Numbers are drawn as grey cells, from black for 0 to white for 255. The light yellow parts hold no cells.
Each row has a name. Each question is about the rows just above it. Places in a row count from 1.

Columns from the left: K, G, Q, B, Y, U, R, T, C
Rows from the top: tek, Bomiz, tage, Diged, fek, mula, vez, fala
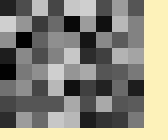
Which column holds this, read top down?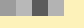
T
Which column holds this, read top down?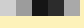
U
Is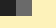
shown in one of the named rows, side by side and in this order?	yes
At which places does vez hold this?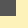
2 3 4 8
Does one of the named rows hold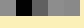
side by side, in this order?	yes

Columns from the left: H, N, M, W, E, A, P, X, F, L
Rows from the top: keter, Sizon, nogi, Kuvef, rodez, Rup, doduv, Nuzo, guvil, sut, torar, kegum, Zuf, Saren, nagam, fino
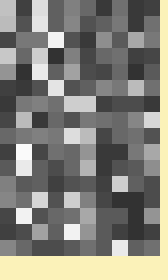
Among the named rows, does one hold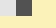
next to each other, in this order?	yes
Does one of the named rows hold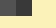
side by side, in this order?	yes
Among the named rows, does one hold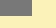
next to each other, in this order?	yes

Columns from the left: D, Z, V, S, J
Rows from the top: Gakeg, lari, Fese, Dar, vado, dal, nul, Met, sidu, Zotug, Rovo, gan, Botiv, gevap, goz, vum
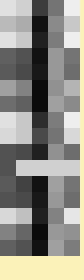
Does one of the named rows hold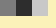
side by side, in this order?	no
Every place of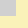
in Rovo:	2 3 4 5
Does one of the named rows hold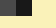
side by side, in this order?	yes

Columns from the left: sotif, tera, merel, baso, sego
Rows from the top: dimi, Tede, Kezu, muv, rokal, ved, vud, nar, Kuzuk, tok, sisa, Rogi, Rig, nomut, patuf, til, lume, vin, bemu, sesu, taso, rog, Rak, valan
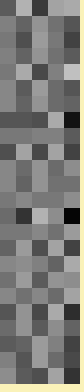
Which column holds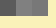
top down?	sotif
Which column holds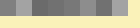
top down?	baso
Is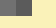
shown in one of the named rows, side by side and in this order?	yes

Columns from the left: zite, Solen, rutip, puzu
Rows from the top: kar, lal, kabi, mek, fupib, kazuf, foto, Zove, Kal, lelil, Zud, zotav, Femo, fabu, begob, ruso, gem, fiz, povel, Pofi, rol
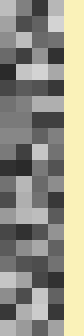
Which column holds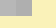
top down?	Solen
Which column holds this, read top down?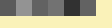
puzu
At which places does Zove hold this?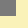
1 2
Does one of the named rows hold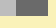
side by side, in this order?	no

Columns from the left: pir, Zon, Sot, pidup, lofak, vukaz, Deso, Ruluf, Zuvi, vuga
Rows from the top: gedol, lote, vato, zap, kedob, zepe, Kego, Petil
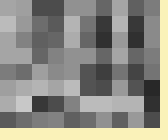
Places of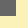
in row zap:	3 7 9
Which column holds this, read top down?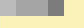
pir

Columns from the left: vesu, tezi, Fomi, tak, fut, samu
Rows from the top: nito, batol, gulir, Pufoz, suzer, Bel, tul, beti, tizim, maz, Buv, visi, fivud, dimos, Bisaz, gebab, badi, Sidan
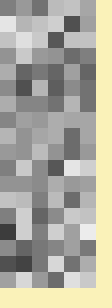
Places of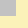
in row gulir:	1 5 6
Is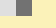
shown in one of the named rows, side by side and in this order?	no

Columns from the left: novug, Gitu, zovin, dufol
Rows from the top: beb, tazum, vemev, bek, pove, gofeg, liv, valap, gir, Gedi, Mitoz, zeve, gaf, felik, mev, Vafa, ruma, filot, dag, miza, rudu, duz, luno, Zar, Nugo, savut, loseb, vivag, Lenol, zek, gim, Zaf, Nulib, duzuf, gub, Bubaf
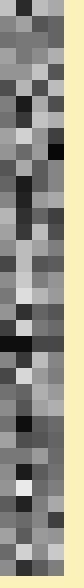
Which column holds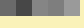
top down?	dufol
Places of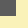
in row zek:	3
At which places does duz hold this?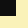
1 2

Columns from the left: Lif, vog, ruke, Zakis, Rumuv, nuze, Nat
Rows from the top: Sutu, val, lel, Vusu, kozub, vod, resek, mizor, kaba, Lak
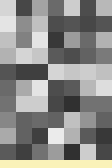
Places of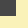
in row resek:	4
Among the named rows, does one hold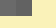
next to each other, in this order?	yes
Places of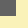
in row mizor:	2 4 7
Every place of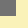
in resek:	1 6 7

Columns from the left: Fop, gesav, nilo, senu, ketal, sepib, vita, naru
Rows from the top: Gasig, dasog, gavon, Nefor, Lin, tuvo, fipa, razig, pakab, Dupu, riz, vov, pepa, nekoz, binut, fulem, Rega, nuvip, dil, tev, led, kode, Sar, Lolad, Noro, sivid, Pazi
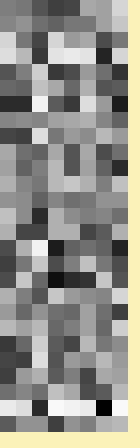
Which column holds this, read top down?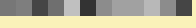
sepib
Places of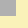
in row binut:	1 4 5 8
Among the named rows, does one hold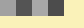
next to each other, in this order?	no
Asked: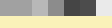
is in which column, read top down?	sepib
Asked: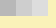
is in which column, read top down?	nilo

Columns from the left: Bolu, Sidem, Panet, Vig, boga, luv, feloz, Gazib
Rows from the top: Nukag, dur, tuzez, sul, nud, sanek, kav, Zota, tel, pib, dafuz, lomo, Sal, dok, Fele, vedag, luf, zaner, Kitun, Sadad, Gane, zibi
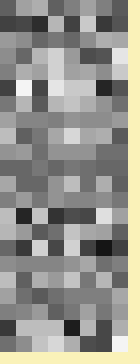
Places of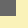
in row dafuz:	1 2 4 7 8
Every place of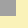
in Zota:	1
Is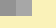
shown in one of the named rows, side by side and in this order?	yes
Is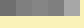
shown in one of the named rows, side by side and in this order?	no
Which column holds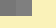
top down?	luv
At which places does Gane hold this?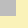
2 3 4

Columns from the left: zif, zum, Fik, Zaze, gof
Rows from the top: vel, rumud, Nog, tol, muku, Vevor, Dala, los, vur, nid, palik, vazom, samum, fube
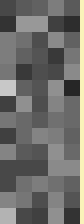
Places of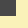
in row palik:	1 2 3
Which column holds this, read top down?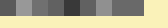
zum
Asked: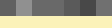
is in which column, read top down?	zum
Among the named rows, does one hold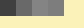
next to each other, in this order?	yes

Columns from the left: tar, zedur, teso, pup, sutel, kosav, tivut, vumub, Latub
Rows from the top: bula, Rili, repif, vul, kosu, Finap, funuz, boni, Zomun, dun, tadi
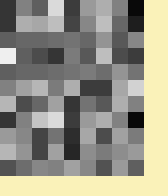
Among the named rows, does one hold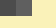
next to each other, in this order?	no
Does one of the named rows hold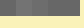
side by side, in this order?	no
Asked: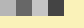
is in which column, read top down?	teso

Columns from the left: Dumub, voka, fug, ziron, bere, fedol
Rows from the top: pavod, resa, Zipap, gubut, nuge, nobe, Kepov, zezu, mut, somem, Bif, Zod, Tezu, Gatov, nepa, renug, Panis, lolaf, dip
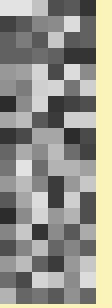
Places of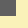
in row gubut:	1 2 4
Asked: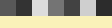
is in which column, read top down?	bere
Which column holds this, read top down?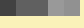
Dumub
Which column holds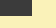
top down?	ziron
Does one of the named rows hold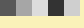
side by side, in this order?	no

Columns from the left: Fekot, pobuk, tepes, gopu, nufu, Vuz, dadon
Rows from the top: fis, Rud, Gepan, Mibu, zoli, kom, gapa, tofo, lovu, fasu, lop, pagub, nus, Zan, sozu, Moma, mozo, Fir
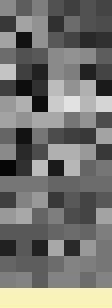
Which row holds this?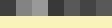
nus
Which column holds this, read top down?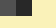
Vuz
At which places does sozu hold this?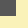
1 2 3

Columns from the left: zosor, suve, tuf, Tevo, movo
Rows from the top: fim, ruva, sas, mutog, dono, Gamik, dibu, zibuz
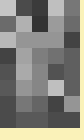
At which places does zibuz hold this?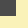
1 4 5
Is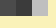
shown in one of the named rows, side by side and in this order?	yes
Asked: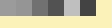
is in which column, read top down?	Tevo
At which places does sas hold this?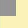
2 3 4

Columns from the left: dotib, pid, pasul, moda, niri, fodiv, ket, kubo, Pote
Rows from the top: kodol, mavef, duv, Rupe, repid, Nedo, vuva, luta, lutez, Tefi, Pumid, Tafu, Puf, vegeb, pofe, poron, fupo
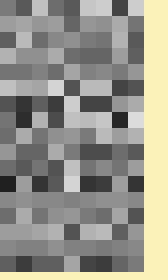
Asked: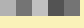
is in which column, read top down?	dotib
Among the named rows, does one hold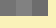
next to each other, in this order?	yes
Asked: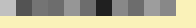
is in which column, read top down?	dotib
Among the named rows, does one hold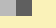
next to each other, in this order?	yes
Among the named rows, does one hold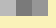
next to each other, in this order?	no
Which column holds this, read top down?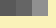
niri
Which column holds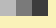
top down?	ket

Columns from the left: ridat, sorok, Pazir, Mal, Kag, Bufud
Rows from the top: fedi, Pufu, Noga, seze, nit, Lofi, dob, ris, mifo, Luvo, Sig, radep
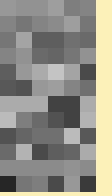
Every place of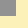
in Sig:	5
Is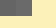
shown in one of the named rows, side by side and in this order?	no
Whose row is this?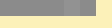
Sig
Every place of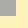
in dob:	1 2 3 6
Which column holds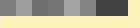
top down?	Kag

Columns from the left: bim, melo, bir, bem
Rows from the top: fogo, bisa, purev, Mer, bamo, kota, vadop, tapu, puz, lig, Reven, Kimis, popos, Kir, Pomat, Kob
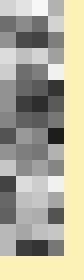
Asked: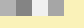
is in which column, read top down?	bem
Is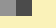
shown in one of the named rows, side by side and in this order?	yes
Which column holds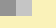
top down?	bim

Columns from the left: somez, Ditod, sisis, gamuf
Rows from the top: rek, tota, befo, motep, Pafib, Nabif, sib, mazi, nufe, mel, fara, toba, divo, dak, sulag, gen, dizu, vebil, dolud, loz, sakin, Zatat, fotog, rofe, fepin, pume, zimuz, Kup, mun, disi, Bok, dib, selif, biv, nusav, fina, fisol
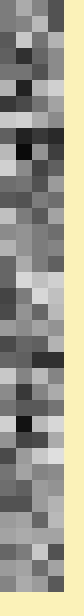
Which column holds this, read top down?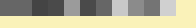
somez
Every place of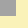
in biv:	1 3 4
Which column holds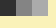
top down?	gamuf

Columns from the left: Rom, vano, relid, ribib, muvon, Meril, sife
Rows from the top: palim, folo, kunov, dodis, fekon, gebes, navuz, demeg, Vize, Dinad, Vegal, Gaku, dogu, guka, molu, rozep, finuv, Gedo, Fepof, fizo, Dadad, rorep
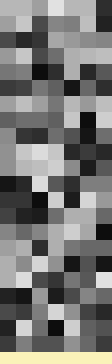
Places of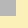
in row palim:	1 2 5 6
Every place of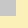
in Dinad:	2 4

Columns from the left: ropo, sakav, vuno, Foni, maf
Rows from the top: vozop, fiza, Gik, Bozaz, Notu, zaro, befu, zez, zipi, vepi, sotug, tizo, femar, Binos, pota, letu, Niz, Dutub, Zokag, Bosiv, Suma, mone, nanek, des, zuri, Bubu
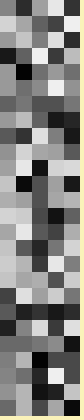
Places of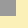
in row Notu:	1 4
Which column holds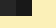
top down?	maf

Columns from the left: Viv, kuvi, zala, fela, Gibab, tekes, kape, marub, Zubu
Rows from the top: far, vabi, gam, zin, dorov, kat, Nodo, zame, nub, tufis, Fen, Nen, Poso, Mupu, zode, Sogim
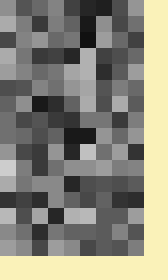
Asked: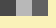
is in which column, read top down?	tekes
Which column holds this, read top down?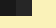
Gibab

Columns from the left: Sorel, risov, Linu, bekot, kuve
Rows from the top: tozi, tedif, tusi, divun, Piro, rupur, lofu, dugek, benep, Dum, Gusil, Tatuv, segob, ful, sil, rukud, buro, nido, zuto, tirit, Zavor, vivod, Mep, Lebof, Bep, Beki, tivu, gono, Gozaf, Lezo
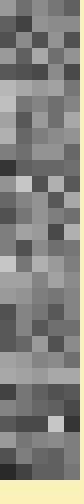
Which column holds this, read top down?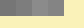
kuve
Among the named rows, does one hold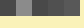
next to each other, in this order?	no
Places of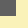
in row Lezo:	3 4
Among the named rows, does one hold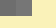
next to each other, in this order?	yes
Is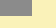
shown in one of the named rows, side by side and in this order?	yes
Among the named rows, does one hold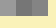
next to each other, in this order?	yes

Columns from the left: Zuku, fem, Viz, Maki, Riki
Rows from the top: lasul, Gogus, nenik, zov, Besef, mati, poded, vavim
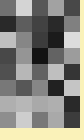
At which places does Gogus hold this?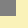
5
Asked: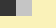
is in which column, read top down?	Riki
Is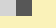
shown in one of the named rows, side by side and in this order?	yes
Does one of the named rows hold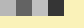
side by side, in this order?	yes
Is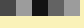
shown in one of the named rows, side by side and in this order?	no

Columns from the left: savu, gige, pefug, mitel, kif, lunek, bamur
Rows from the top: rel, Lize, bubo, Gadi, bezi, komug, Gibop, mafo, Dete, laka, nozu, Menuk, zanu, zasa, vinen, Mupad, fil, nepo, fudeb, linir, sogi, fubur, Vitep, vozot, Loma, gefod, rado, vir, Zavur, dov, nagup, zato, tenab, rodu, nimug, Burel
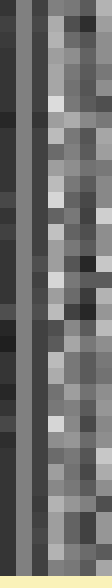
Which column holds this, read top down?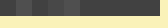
pefug
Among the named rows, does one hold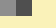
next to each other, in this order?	no
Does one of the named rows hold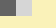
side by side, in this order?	no
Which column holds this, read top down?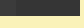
savu
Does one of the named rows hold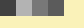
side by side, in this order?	no
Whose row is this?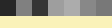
mafo
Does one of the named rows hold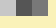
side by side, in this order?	no

